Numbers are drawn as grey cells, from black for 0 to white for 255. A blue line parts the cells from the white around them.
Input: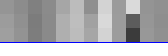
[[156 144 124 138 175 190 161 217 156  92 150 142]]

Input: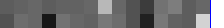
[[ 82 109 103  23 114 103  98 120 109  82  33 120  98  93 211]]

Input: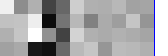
[[193 195 238  12 116 184 129 171 158 197 149]
 [161 169  24  16 105 185 197 150 187 184 176]]

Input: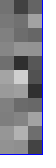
[[120 113 162]
 [134 148 147]
 [164 207  81]
 [128 107 104]
 [150 178 110]]

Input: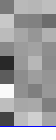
[[200 131 129 108]
 [137 156 162 142]
 [ 92 141 158 149]
 [190 167 169 127]]

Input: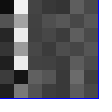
[[ 83 163  65  79  87  71  87]
 [ 53 155  71  59  77  70  85]
 [ 60  20  96  85  57 107  63]]

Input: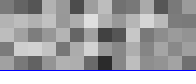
[[179 189 177 193 152 173 223 176 152 182 214 186 124 122]
 [123 206 210 195 119 172 211 153 135 174 133 165 137 159]]
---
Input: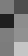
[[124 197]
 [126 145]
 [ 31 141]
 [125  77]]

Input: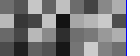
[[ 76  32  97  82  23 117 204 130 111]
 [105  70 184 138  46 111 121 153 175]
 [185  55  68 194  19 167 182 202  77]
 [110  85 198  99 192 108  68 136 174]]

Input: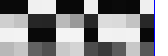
[[184 198  98  80 201 212  76  57  91 200  87]
 [242 243   9   9 244 244   8 242 241 242   8]
 [207 195  38  37 186 153  39 220 218 195  40]
 [  9   9 240 241   8   8 239   8  10   8 239]]

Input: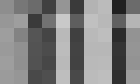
[[155 150  73  79 190  73 187 190  46 157]
 [158 144  82  71 185  66 185 186  50 147]
 [154 145  83  76 188  67 183 183  52 149]
 [158 131  85  69 185  64 185 190  43 147]
 [151 158  58 114 201  94 192 184  96 181]
 [142 119 107  64 149  58 179 187  32 107]]

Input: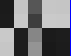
[[198  29 148  25  28]
 [201  29 134  27  29]
 [ 28 201  61 202 201]
 [ 27 197  86 198 197]]

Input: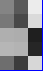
[[110  60 215]
 [182 179  38]
 [175 173  31]
 [120  72 218]
 [132  89 236]]

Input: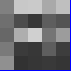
[[144  50  54  57  53]
 [122  59  55  94  61]
 [103 174 208 117 156]
 [111  76  55  94  83]
 [128 200 202 169 191]]

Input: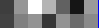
[[ 66 128 147  54 147 107 138]
 [ 62 150 255 180  97  21 155]]
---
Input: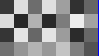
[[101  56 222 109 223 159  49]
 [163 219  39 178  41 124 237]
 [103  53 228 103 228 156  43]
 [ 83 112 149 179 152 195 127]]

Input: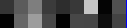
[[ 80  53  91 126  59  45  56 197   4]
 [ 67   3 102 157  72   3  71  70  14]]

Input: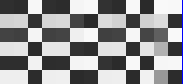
[[248  47  44 247  47  44 245 248  50  44 248  42 249]
 [ 46 210 213  48 213 216  67  42 219 209  51 208 219]
 [249  67  64 244  65  68 239 248  64  67 246  69  95]
 [ 45 227 229  43 230 230  49  45 228 229  46 229 177]
 [247  46  46 242  45  46 244 246  51  43 248  43 246]
 [ 44 238 238  44 238 239  43  46 237 238  43 241 152]]

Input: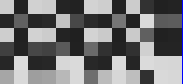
[[ 35 205  34 209 205  36  34 211 206  33 204  50  33]
 [ 93  37  97  37  41 195  72  42  34 118  33 218  91]
 [ 35 206  33 210 204  35  32 211 202  32 202  96  33]
 [ 36  64  34  71  66  90  33 106  49  34  49 208  36]
 [214  38 220  37  39 215 218  40  36 218  37 219 215]
 [215 166 217 158 162 184 217 110 187 215 190  48 217]]

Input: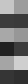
[[156 198]
 [ 58  60]
 [151 168]
 [ 60  33]
 [207 165]
 [ 47  53]]

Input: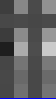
[[145  62 135  74]
 [ 74  72  74  71]
 [151  60 139  74]
 [202  30 172  77]
 [122  70 117  73]
 [106  72 105  72]
 [116  71 112  72]]

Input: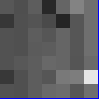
[[111  87  79  93  40 101 131]
 [111  55  80  84  74  36  86]
 [111  82  80  93  86 101  86]
 [111  82  80  91  93 101  86]
 [106  82  88  93 104 101  85]
 [230  56  80  93  86 121 125]
 [111  82  80  93 105 108  86]]
